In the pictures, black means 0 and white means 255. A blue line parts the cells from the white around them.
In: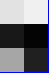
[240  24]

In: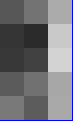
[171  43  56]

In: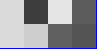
[92 96]

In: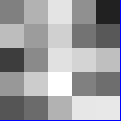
[ 33 115 225 204  85]

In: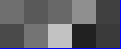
[64 33]

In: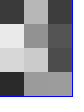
[ 61 146 215]
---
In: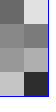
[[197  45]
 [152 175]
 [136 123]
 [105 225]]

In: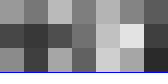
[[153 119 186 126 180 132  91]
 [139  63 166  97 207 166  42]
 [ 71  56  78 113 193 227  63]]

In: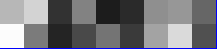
[[252 123  36  73 116  58 163 218  80]
 [183 211  50 130  28  42 143 151 102]]

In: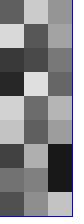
[[217  87 163]
 [210 108 181]
 [195  95 157]
 [114 128  24]
 [ 95 203 149]
 [ 80 142 195]
 [ 65 175  24]
 [ 57  73 120]
 [ 39 223 102]]

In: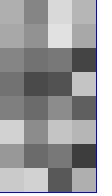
[[210 140 196 182]
 [202 210  88 175]
 [175 133 217 182]
 [168 146 225 168]
 [152 107 120  61]
 [133 114 120  68]
 [127 107 140  95]
 [114  74  82 196]]

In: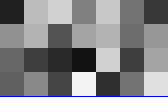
[[144 179  83 165 179 109 151]
 [103  62  40  18 209  62 165]
 [ 97 137  69 243  48 115 223]
 [ 32 187 209 129 201 115  55]]

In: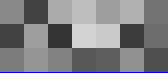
[[136  67 170 189 158 176 115]
 [123 150 130  88  94 144  80]
 [ 67 158  52 210 203  59 108]]
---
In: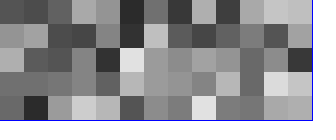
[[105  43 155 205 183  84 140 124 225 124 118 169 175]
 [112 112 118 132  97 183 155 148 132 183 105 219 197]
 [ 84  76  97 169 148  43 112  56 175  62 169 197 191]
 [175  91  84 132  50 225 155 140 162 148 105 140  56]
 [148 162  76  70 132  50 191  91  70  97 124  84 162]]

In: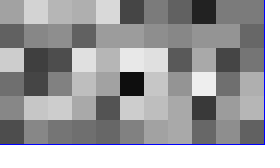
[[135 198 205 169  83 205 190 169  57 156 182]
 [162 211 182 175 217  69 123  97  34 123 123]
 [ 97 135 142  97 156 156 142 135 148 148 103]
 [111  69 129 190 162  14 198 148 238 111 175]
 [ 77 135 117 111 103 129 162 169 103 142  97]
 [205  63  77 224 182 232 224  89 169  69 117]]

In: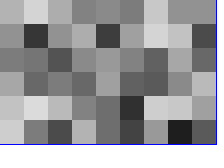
[[194 219 186 130 110  48 206 200 160]
 [179 212 173 130 138 124 200 146 146]
 [146  54 146 173  61 160 212 194  75]
 [167 104 124 104 160  97  90 138 186]
 [124 117  83 138 153 130  97 167 104]
 [206 124  75 179 110  67 153  30  90]]

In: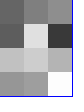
[[150 158 253]
 [193 205 180]
 [101 127 142]
 [ 93 224  57]]

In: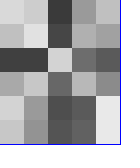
[[ 64  64 211 109  90]
 [169 199 103 184 139]
 [199 147  84  97 233]
 [211 154  78  90 233]
 [192 225  70 176 161]
 [217 205  58 154 192]]

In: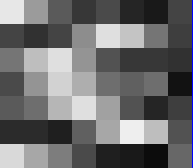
[[117 190 223 148  82  55  55  49]
 [ 74 148 210 174 110  96 110  18]
 [ 90 110 182 223 161  82  37  62]
 [217 167 125  74  31  25  12 103]
 [231 155  90  55  74  37  25  68]
 [ 68  49  68 141 223 196 117  62]
 [ 43  43  31  96 167 238 190  82]]
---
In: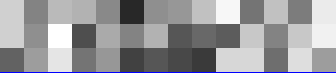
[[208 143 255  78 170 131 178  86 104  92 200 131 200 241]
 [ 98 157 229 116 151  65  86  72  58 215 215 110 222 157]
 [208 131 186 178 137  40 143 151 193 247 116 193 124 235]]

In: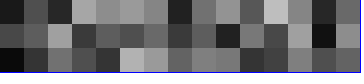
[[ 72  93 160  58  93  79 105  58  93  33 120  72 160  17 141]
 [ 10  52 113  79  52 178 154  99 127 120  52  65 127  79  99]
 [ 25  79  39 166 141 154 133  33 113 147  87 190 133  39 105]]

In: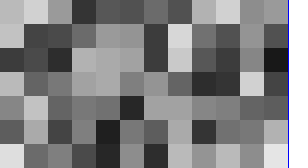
[[186 209 154  52  87  81 107  81 178 209 141 154]
 [222 107 127  74  39 141  45 186 148 186 141 229]
 [186 100 120 162 170 127 148 100  45  52 209  68]
 [134 194 100 120 113  39 162 162 134 127 100  93]
 [194  68  74 107 154 148  60 215 113  81 148  81]
 [ 93 170  68 127  31 120  93 170  52 113 120 178]
 [ 60  74  45 178 170 162  60 201  87  60 134  24]]

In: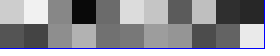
[[ 84  68 142 178 113 120 157 149  76  99 234]
 [205 241 135   9 107 220 197  91 191  47  39]]

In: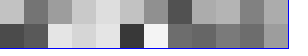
[[ 75  89 229 214 229  56 244 109 102 122 109 157]
 [194 116 157 201 222 194 144  81 172 180 129 172]]

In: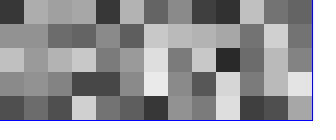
[[192 154 179 200 123 154 222 123 200  41 108 186 131]
 [ 55 173 160 167  55 179 100 138  63  49 192 115 100]
 [138 146 131  71  71 138 234 138  87 214 123 186 228]
 [146 146 108 100 138  94 200 186 179 167 115 208 115]
 [ 79 108  79 208 115  94  55 146 123 222  63  79 167]]
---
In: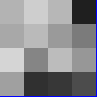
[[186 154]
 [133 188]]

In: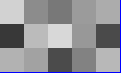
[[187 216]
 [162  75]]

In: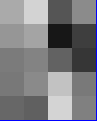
[[164  23]
 [131  98]]

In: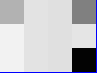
[[227 224]
 [227 224]]

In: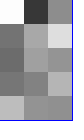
[[168 222]
 [160 148]]

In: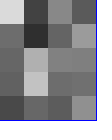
[[ 47 100]
 [176 129]]

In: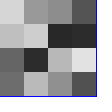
[[206  40]
 [ 44 184]]

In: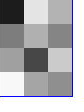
[[176 133]
 [ 71 203]]

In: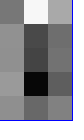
[[ 73 110]
 [ 68 114]]
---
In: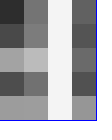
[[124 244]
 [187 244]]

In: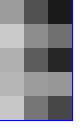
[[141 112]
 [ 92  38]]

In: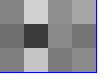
[[ 59 138]
 [197 123]]

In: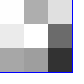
[[255 107]
 [158  50]]

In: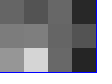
[[126 101]
 [213 104]]

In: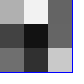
[[ 18 101]
 [ 48 201]]
